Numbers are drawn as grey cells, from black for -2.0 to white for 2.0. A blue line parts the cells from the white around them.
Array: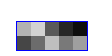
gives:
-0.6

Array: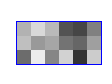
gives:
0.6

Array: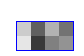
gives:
0.8

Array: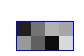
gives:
0.8

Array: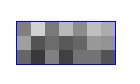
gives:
-0.3

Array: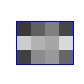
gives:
0.6

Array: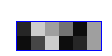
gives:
0.5

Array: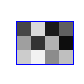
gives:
0.8

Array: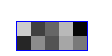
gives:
-0.4
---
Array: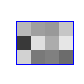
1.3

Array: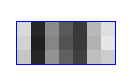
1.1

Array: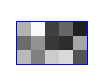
0.9

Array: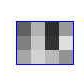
0.6

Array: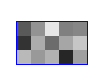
0.9

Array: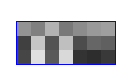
-0.9
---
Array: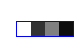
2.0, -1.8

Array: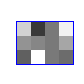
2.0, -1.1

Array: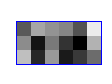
1.7, -2.0

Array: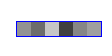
1.1, -1.0

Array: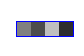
1.0, -1.3

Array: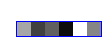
2.0, -1.8

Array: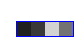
1.3, -1.5

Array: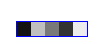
1.7, -1.7

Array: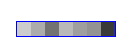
1.2, -1.1
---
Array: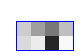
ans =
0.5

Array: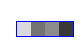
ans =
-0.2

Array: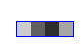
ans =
-0.5

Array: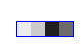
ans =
1.2

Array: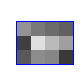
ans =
-0.1

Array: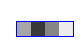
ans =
-1.1

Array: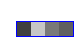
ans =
1.1
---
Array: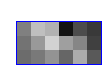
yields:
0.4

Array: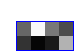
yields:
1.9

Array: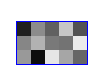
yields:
0.8

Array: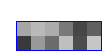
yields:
0.9

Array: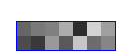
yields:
-0.1

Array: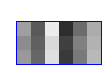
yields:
-0.5

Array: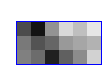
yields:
-0.7

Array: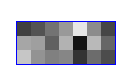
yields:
0.5
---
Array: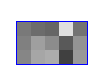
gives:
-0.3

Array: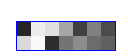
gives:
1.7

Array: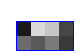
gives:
1.4

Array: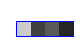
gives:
-1.0

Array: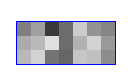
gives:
0.5

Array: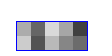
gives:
-0.4

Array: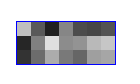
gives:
-0.6

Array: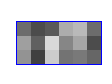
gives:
-0.8

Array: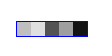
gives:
1.5

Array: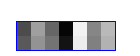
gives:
0.5
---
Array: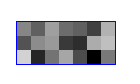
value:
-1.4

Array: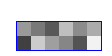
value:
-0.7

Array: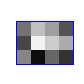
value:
-1.2

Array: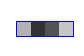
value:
-0.7

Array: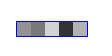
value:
-0.1

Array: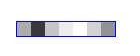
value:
0.3

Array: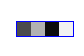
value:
-0.8

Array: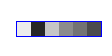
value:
-0.8
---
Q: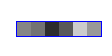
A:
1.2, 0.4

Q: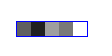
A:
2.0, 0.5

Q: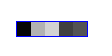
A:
1.3, 0.8

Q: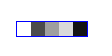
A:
2.0, 1.4

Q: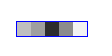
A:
1.8, 1.0

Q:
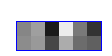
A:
1.7, 0.7

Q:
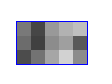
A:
1.3, 1.0

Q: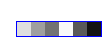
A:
1.9, 1.5

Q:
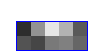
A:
1.6, 0.8
